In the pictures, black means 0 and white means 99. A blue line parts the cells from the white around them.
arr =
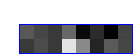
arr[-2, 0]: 34
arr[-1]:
[22, 29, 22, 88, 53, 14, 35, 27]
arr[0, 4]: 4

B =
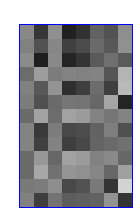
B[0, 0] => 53
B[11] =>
[47, 48, 55, 28, 32, 47, 20, 82]
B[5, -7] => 31
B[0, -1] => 55
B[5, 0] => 48
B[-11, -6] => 53
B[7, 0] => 51
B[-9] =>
[50, 34, 57, 18, 24, 42, 24, 72]
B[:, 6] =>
[32, 34, 43, 33, 24, 64, 46, 49, 41, 53, 40, 20, 57]
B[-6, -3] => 38
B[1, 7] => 56
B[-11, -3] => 35
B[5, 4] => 45
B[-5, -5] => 24
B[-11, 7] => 35
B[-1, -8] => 50
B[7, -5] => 28
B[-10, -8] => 42
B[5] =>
[48, 31, 41, 46, 45, 40, 64, 14]
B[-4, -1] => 40
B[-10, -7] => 61
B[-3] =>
[41, 65, 44, 58, 56, 52, 40, 62]
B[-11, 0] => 54
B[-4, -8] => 41
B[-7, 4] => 60

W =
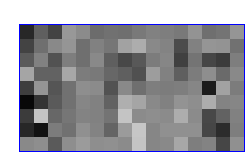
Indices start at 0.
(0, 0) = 15
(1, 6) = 46
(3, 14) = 41
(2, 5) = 53
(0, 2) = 26
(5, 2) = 35
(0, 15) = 58
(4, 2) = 33
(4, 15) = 48
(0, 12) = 57
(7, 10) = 56
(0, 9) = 50
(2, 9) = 48
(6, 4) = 51
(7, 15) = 49
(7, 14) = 17
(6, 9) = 55
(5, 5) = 50
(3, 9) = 61
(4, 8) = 43
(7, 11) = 56
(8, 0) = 53
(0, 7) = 43
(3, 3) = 65
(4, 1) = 58
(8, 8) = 76
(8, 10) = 53
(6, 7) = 76
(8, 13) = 51
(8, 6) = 56
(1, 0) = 26
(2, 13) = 27
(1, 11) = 29
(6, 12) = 54
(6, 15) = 50

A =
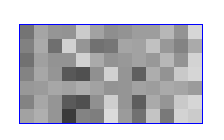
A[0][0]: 45
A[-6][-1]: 66
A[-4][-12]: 65
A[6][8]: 44
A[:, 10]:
[71, 59, 71, 57, 66, 58, 47]
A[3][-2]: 78
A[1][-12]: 66
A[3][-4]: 67
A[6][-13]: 63
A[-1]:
[63, 68, 58, 23, 51, 49, 85, 60, 44, 76, 47, 82, 79]
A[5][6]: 80
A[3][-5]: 37
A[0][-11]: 58
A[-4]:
[51, 65, 58, 34, 31, 56, 81, 58, 37, 67, 57, 78, 83]
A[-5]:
[44, 62, 57, 57, 81, 66, 57, 59, 63, 59, 71, 57, 82]
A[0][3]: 57
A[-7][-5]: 61
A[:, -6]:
[57, 64, 59, 58, 58, 58, 60]
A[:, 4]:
[79, 58, 81, 31, 67, 31, 51]
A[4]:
[59, 60, 65, 63, 67, 63, 57, 58, 63, 61, 66, 64, 60]
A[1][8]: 63
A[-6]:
[50, 66, 43, 81, 58, 44, 46, 64, 63, 75, 59, 51, 66]
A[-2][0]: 51

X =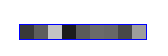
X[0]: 22
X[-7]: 76
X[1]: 36

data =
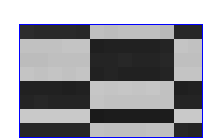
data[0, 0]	17
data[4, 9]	77
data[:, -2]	[15, 76, 74, 76, 12, 14, 78, 15]
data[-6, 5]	14
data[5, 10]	75
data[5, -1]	14
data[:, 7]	[74, 13, 15, 13, 77, 75, 11, 74]
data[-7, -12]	75
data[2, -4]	14
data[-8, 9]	74
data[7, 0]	15
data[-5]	[76, 75, 76, 75, 76, 13, 14, 13, 13, 13, 14, 76, 76]
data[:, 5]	[74, 12, 14, 13, 77, 76, 10, 75]
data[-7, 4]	76
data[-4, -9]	13
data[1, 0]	75
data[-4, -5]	76
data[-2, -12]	78
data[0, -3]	72
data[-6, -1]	74
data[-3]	[14, 15, 14, 14, 14, 76, 75, 75, 75, 75, 75, 14, 14]

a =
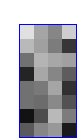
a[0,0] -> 87
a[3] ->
[14, 65, 52, 36]
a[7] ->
[35, 52, 59, 10]
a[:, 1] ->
[64, 62, 70, 65, 47, 42, 30, 52]
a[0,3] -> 80
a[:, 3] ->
[80, 21, 62, 36, 19, 32, 48, 10]
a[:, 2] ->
[52, 48, 65, 52, 64, 53, 72, 59]
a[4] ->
[44, 47, 64, 19]
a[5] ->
[44, 42, 53, 32]

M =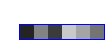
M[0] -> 14
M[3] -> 78
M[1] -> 51

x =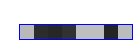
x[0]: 72
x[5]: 74
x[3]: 19

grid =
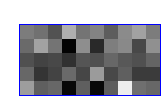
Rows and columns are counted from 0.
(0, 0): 48
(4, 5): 3
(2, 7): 34
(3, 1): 20
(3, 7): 37
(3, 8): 23
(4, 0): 61
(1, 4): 55
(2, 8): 31
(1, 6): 49
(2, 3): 19
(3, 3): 41
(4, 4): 37
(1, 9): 56
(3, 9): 23

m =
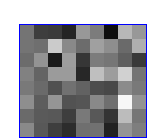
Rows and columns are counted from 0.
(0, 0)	45
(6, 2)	34
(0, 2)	23
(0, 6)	6
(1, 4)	42
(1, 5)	62
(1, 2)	79
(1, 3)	53
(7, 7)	58
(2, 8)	22
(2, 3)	61
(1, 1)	43
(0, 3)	14
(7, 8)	49
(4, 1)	41
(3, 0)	50
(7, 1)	34
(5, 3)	32
